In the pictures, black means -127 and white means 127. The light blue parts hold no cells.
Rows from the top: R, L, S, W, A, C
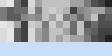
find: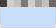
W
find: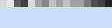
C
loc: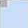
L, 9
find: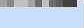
A
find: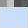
S

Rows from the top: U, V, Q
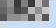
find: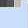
V
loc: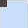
V, 2
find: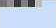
U
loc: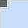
V, 0
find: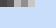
V

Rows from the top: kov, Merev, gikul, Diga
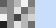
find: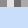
Merev
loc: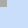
Merev, 4
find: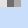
Merev
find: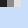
Diga

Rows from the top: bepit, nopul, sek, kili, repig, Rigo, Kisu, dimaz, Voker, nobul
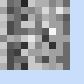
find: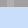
dimaz
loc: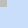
kili, 0
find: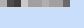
dimaz
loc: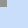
nopul, 3

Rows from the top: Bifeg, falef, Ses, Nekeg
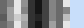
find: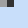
Nekeg
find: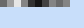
falef
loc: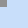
Bifeg, 3

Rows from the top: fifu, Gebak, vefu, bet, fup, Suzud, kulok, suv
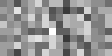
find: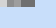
kulok
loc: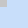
bet, 0
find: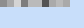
fifu

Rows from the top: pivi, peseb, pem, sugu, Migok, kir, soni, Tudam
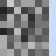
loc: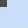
peseb, 6
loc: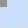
sugu, 0
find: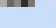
kir
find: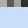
pem

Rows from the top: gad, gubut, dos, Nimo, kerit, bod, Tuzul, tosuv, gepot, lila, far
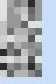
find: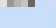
gubut
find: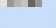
gubut
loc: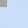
gad, 1
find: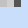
gepot

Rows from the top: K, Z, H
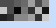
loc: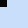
Z, 2
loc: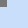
Z, 3
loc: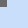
K, 3
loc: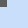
K, 2
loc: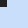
H, 0

